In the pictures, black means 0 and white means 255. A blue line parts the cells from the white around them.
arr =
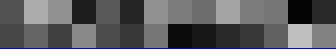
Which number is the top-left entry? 82
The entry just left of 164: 109
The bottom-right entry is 129
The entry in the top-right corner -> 41
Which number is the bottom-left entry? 70
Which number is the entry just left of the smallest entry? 117

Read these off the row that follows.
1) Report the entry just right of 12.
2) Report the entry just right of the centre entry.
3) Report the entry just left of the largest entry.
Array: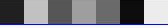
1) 235
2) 106
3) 12

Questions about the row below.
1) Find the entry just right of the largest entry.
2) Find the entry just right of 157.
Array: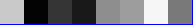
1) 121
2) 246

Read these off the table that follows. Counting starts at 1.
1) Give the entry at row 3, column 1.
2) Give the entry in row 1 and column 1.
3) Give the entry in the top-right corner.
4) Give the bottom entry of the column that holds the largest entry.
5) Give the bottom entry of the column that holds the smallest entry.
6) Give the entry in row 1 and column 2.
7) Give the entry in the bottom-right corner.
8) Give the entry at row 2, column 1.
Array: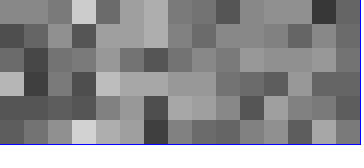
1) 107
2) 136
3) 101
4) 210
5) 167
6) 136
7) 122
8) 78

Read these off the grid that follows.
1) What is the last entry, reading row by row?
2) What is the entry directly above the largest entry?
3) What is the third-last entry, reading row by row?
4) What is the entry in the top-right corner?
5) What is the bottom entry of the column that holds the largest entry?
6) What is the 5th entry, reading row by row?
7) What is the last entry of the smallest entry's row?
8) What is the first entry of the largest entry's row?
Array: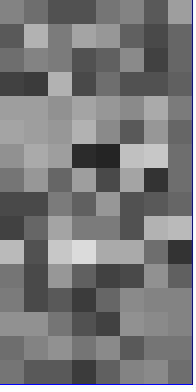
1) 110
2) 123
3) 131
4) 158
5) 59
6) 117
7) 110
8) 186

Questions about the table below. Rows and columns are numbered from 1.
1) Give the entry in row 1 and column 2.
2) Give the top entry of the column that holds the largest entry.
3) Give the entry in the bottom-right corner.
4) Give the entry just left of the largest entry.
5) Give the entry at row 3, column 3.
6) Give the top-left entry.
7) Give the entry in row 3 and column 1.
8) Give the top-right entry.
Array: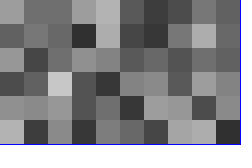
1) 111
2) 111
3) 48
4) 96
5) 111
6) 157
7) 150
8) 96

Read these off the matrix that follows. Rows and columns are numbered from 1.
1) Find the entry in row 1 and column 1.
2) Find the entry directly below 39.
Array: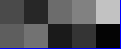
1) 74
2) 114

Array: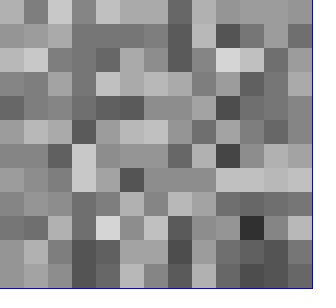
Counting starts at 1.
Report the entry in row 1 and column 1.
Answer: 177
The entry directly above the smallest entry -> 103
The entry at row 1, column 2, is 126
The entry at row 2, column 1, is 149
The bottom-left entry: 149
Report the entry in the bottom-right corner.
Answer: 103
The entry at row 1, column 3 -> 200
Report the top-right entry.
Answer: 149
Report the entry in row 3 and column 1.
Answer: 184
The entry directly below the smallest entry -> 96
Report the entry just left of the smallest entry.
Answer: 149
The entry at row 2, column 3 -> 170

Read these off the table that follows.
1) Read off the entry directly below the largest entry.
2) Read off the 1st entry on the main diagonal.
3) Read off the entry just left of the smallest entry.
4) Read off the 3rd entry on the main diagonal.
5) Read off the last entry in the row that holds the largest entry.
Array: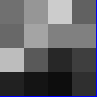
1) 128
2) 112
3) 20
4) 39
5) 97
